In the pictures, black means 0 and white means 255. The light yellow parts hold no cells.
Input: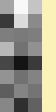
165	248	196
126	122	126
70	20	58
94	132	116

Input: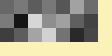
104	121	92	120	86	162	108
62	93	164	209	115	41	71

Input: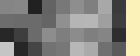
133	135	33	99	120	142	127	168	59
39	62	107	141	126	140	127	133	46

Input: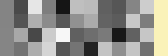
132	74	230	126	21	191	187	96	86	133	205
133	168	72	203	247	96	110	122	24	97	198

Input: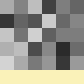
171	131	190	65	126	101
197	116	208	96	125	125
211	170	121	150	55	154

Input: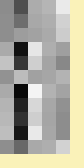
140	79	172	181	234
142	157	162	170	204
195	54	207	164	136
170	9	244	178	163
184	49	206	165	141
142	104	169	174	210
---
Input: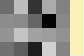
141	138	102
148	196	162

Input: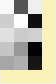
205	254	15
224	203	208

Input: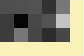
60	5	72
60	119	70

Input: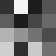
94	29	70
178	148	114

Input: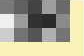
239	156	50
205	115	85

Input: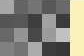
85	87	61
104	148	72

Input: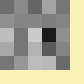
144	133	134
190	117	203

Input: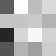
197	197	201
38	214	247
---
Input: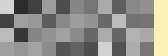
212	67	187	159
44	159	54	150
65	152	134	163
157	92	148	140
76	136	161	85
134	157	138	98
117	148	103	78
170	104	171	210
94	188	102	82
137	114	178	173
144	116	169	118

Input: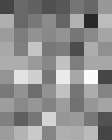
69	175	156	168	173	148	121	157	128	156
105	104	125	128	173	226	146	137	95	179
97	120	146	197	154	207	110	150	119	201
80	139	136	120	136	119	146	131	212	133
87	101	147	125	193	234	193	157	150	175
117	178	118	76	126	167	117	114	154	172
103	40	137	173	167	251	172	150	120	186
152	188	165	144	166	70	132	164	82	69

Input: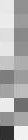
232	236	223	230	197	125	163	236	145	48
144	155	137	144	174	156	188	110	167	241

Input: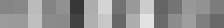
133	155
136	154
187	191
132	139
145	138
55	66
174	176
212	199
115	103
153	174
204	226
100	107
116	141
152	158
146	127
124	105

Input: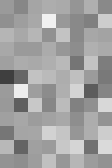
154	144	181	168	160	63	155	153	160	118	184	147
135	158	168	154	172	102	237	95	167	165	100	142
165	168	182	154	169	194	158	200	156	166	160	157
173	241	145	171	175	186	140	134	162	210	155	192
170	152	195	151	185	173	175	187	168	197	200	151
149	137	137	141	117	191	212	129	142	150	213	182
175	128	167	176	195	155	92	144	173	174	113	156
137	205	163	170	125	121	133	216	147	205	218	146

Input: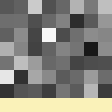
87	110	96	176	115	230	50
97	111	140	133	190	49	84
203	79	69	66	156	167	90
81	105	247	99	104	137	62
103	130	76	132	112	91	117
179	45	111	116	68	106	91
121	90	140	24	77	155	182
191	151	134	141	79	108	59

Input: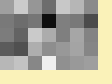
159	121	124	91	183
203	109	99	80	195
150	118	202	174	135
109	14	172	142	239
200	127	127	152	144
182	121	166	164	153
138	75	131	134	158

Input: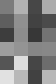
124	94	61	158	85	225
178	144	141	148	221	184
71	66	55	134	70	65
172	75	115	136	109	183
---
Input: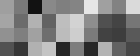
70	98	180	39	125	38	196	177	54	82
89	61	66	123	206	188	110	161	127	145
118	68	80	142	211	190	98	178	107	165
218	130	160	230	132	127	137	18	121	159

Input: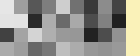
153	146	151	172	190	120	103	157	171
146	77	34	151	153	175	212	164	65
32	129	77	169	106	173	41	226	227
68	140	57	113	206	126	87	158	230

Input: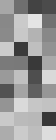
221	189	203	172
55	184	186	201
194	198	218	148
150	95	164	82
217	78	192	154
169	57	121	122
146	191	58	204
136	179	200	138
113	228	202	136
75	67	111	167

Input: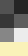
236	134
94	54
37	82

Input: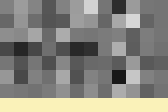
115	97	147	172	109	141	108	144	123	114	119	123
119	129	198	24	118	130	81	168	112	129	73	151
96	89	154	91	107	105	88	135	79	118	83	118
113	123	93	174	122	48	40	79	111	71	38	72
117	125	95	128	123	118	121	172	106	166	137	142
116	100	215	168	102	149	158	89	84	109	149	103
116	118	155	45	117	210	156	130	86	132	156	129

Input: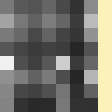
49	50	120	42	41	50	131
96	46	117	80	65	71	134
180	38	77	122	98	125	144
103	58	206	87	63	79	240
82	38	60	65	59	69	86
145	53	67	99	72	104	122
186	59	101	125	98	120	163
138	50	73	101	84	89	121
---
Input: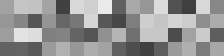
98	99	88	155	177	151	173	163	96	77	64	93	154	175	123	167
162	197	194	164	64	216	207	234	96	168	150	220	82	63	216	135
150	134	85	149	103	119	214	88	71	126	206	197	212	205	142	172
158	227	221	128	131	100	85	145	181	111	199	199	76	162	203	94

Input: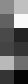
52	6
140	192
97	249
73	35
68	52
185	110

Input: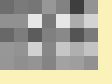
150	143	148	132	162	158	145
109	122	118	151	130	62	147
145	145	231	121	231	172	211
104	125	92	128	137	84	122
151	147	209	135	198	175	195

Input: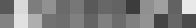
131	225	175	114	110	128	100	128	108	128	147	68	103	75
88	217	125	145	106	119	89	103	99	60	144	160	98	232

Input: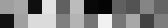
19	161	219	219	128	180	117	241	119	168	67	125
159	167	15	226	96	188	8	4	96	83	133	100

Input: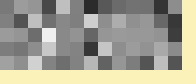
161	143	209	131	110	130	183	98	150	125	84	190	84
121	156	149	73	191	128	43	88	107	114	113	52	141
128	83	191	113	136	127	207	142	173	144	151	104	56
155	149	109	239	137	147	102	150	154	152	152	147	61
125	118	141	200	137	131	54	197	142	156	146	169	139

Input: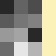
107	230	180
39	99	76
90	118	129
153	164	40

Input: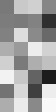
173	235	137	249
121	201	208	134
124	122	130	47
129	221	138	105
174	154	237	210
208	122	174	192
242	199	99	28
115	216	63	237
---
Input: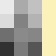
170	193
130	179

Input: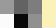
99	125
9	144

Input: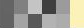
128	196
164	88

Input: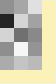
166	224
213	162

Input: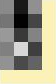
24	144
2	69

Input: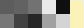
98	114
66	38
